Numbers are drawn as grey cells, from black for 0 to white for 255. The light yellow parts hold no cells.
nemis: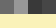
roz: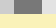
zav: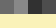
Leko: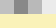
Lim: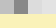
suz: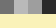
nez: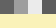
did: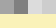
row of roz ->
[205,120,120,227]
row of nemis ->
[106,151,57,70]
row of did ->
[164,128,220,205]
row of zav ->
[106,136,49,77]
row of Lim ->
[192,136,220,227]

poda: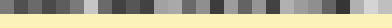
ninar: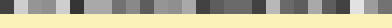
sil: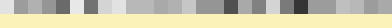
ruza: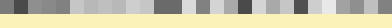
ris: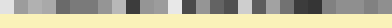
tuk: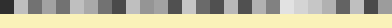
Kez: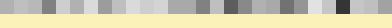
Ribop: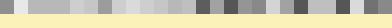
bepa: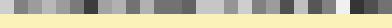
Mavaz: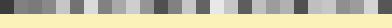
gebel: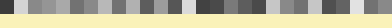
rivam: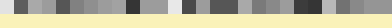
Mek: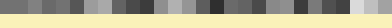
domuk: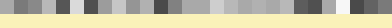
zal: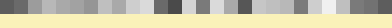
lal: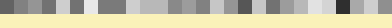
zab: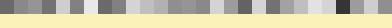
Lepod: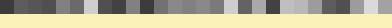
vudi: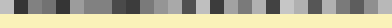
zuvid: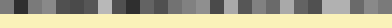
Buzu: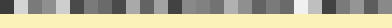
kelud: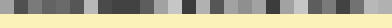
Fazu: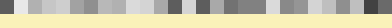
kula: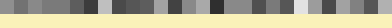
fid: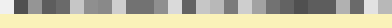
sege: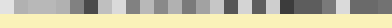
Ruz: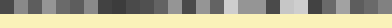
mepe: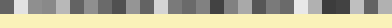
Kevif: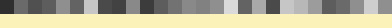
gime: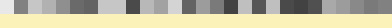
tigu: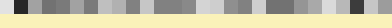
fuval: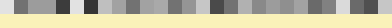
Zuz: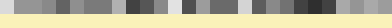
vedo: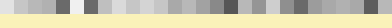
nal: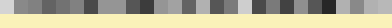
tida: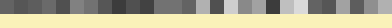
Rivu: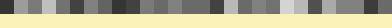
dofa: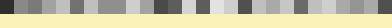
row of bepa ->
[206,129,156,184,156,122,60,162,177,114,177,114,114,99,198,198,149,206,129,156,80,191,86,129,240,53,80,114]
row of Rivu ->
[53,156,122,191,114,66,129,99,53,66,122,106,129,106,106,66,184,106,129,114,212,184,80,169,129,129,60,106]
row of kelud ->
[162,80,122,99,106,86,184,74,66,66,93,162,198,60,177,86,162,143,162,60,162,198,93,122,66,114,184,177]

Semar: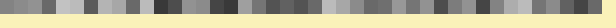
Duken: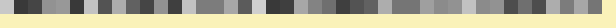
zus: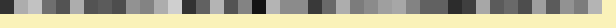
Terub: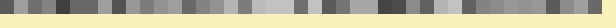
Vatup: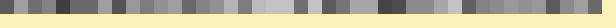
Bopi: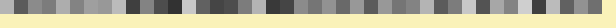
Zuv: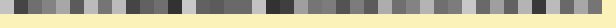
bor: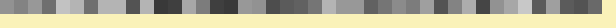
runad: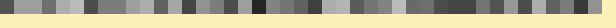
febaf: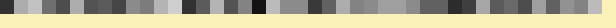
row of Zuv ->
[194,69,111,131,167,91,187,117,187,69,97,111,50,200,97,91,105,105,194,50,63,159,117,124,83,124,91,173,111,131,180,111,124,200,105,159,97,180,57,187,105,167,117]
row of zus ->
[50,173,194,111,83,173,83,91,77,146,131,173,207,50,97,180,83,131,19,180,139,139,57,105,173,124,139,159,167,131,97,97,44,63,167,91,105,77,159,91,146,124,180]
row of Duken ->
[200,57,69,146,152,57,194,83,173,97,69,146,63,194,124,124,167,91,207,57,63,167,131,111,63,83,97,173,117,117,159,139,146,194,139,146,77,111,77,173,124,167,117]
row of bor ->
[146,131,152,111,194,180,111,180,180,83,180,57,63,167,124,63,57,152,146,77,91,97,117,180,152,152,97,117,139,124,159,83,131,173,69,146,167,200,91,159,91,83,105]
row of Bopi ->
[180,91,139,124,173,131,159,152,187,63,131,77,50,200,97,69,77,124,180,57,69,139,117,146,105,152,91,152,117,131,180,91,124,200,83,167,131,207,63,187,97,146,111]

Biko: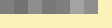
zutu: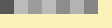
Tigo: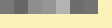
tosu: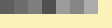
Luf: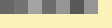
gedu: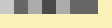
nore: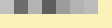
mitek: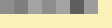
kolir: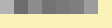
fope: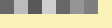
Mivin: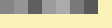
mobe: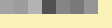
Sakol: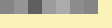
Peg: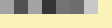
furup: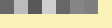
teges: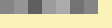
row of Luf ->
[103,115,163,109,149,88,149]
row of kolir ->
[179,109,141,115,121,127,156]
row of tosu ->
[95,109,127,81,156,133,171]

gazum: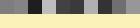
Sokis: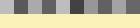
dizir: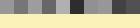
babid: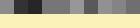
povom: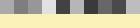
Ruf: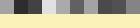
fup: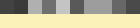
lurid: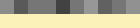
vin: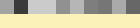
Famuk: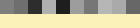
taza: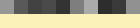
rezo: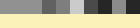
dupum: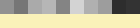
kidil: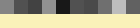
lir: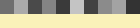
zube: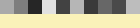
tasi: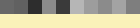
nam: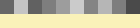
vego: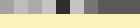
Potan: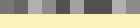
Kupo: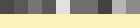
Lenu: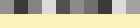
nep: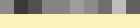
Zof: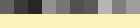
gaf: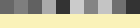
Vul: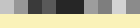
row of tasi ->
[103,97,45,139,58,182,157,139,163,126]
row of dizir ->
[151,118,157,103,176,45,145,151,66,81]
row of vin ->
[163,58,203,203,145,182,126,118,170,103]
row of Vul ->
[196,151,58,89,38,38,157,126,211,139]
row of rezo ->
[145,145,145,97,126,203,74,38,139,38]

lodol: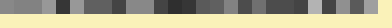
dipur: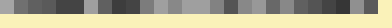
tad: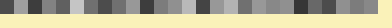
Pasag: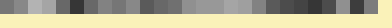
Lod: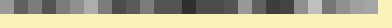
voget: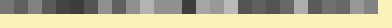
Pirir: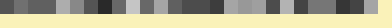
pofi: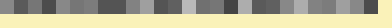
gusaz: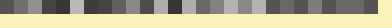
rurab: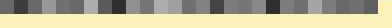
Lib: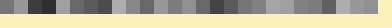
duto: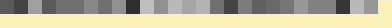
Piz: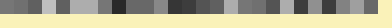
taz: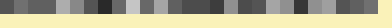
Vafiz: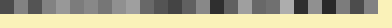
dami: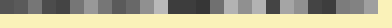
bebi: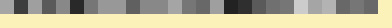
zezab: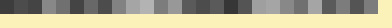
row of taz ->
[84,112,96,96,173,136,84,41,104,197,104,165,96,76,76,61,144,76,84,165,144,54,144,159,84,96,112]
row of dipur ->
[165,112,96,90,68,68,159,96,61,68,124,159,136,159,159,130,84,136,152,104,136,96,84,68,54,144,90]
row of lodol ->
[136,130,130,152,54,152,96,96,68,136,136,68,47,54,90,96,130,76,112,76,76,68,179,68,144,90,159]
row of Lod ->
[152,96,124,84,124,144,173,124,76,90,124,84,84,47,76,76,84,152,96,61,68,144,191,118,144,159,165]

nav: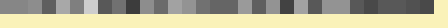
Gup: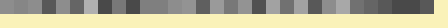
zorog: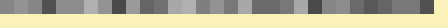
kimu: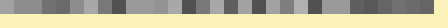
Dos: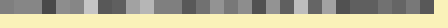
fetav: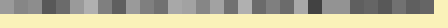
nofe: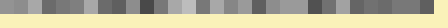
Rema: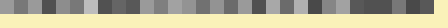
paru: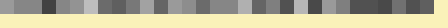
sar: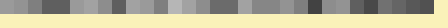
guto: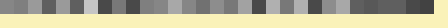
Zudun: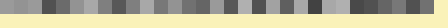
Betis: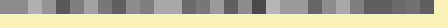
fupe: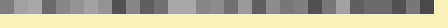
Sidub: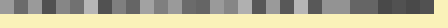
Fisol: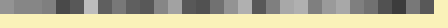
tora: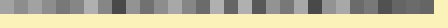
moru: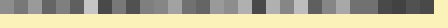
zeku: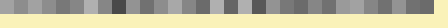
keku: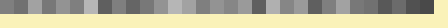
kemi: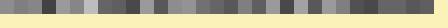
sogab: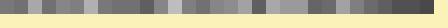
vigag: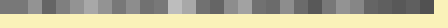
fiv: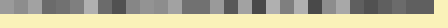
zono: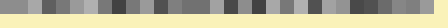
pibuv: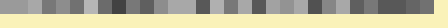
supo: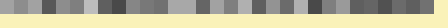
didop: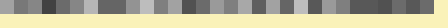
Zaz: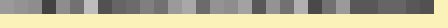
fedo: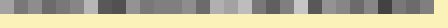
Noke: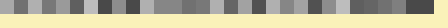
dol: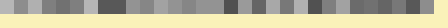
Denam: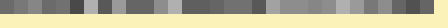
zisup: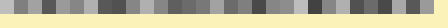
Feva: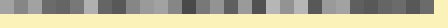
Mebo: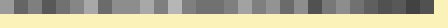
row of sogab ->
[120,113,168,113,134,127,176,120,113,113,95,134,189,127,113,134,141,162,95,168,154,154,101,107,162,127,107,95,81,81,73]
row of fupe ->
[127,162,168,107,134,147,162,147,81,134,95,113,168,168,134,141,113,154,95,141,120,127,81,120,162,95,107,107,81,120,73]

